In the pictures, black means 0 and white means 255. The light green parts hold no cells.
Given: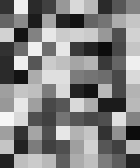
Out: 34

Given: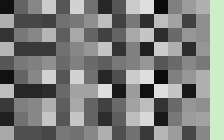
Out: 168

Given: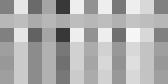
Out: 159

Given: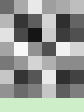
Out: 146

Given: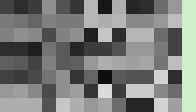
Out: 174

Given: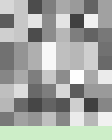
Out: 120

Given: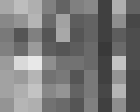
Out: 148

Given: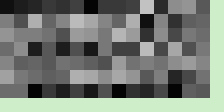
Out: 108
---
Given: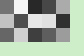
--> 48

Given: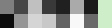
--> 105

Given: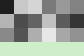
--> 53

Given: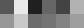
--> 158

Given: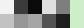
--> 30

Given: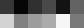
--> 121

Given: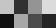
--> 37

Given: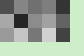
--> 99
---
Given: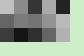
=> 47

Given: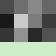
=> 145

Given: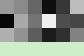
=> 28

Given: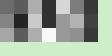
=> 152

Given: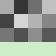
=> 80

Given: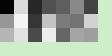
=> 101

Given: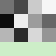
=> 43

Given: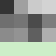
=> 147

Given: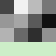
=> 105

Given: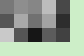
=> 22
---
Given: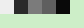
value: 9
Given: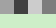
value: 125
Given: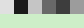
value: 156
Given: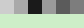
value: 125
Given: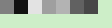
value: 71
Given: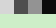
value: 12
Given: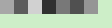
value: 149
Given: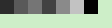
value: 1
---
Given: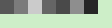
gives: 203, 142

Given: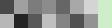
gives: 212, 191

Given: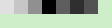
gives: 224, 198

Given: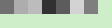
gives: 211, 188

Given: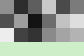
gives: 237, 222

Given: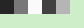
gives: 250, 181
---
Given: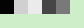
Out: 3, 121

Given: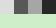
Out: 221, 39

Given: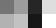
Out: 116, 255

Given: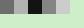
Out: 109, 204

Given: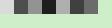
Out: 218, 108

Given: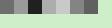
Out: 110, 96

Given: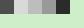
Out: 78, 43

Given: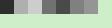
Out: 46, 149
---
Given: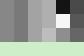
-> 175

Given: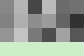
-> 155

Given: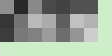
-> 95

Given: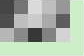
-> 203

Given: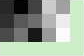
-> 109

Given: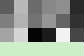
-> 149

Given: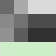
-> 114
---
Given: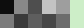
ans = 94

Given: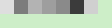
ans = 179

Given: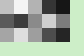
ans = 158

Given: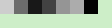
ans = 24

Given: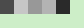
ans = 152

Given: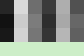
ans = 118

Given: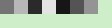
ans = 42

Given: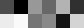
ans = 117
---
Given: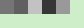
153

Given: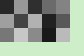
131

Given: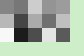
156

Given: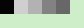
103

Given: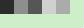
171

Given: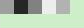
178

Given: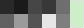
110

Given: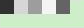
100

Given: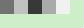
241
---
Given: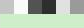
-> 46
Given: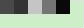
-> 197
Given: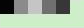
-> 197
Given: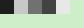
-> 113
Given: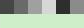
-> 215
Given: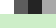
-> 93
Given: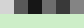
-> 109
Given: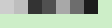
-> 168
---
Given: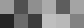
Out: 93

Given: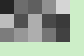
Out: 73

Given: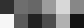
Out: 216

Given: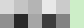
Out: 232

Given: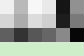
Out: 29

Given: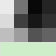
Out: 23
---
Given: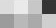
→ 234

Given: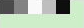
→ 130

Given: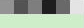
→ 83

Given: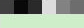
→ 9

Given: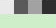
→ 90

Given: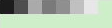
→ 78
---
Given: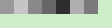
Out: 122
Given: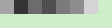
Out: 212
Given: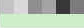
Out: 123
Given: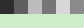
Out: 138
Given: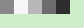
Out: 45
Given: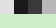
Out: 184
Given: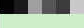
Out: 201
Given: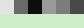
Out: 72
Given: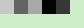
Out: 55
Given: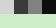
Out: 13
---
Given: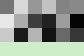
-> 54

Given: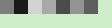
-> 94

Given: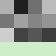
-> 60

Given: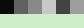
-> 158

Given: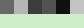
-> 195

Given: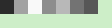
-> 87
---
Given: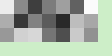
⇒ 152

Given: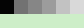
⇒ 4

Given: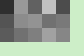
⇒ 91

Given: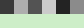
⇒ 58

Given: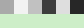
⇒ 169

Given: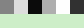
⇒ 131

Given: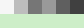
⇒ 246
